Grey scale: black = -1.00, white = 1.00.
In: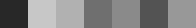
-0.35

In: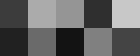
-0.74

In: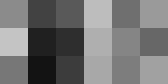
-0.75

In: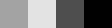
-0.39

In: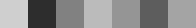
-0.27

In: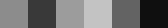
-0.55

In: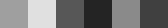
-0.50

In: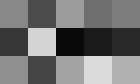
-0.80
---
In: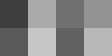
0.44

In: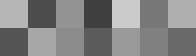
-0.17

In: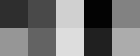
0.35

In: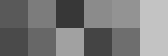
0.53

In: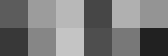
-0.74

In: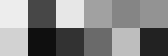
-0.73

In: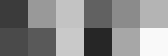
0.95
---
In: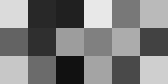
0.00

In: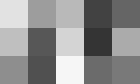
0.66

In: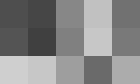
0.00

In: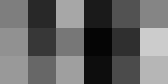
-0.96

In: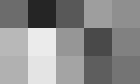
0.18

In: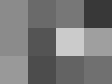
-0.34
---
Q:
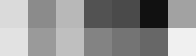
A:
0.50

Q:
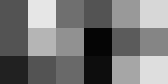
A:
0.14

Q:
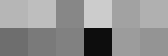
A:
0.01

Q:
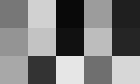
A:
-0.87

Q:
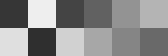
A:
0.64

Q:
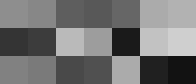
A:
0.46

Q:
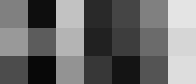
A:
0.41
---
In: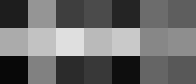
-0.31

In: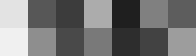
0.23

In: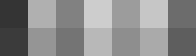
-0.26

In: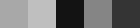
-0.59

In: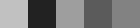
0.02

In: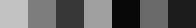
-0.78

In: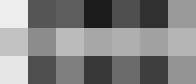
0.15

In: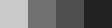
-0.73

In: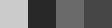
-0.46
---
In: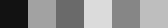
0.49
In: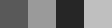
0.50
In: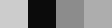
0.36
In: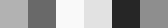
0.11
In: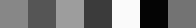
-0.10
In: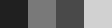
0.64
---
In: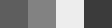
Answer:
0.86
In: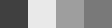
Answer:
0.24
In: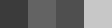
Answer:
-0.38
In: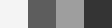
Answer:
0.24
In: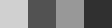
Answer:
0.19
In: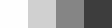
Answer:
0.04
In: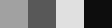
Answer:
0.76
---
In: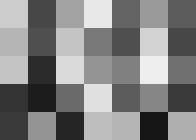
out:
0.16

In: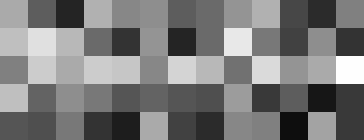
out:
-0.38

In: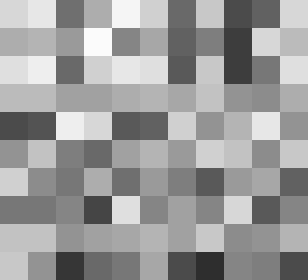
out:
0.15

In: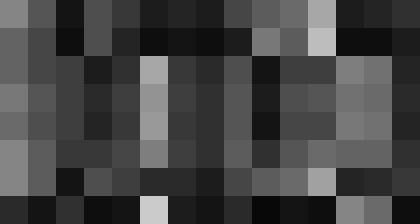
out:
-0.84

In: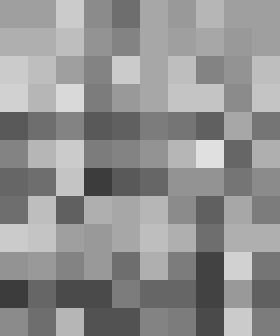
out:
-0.14
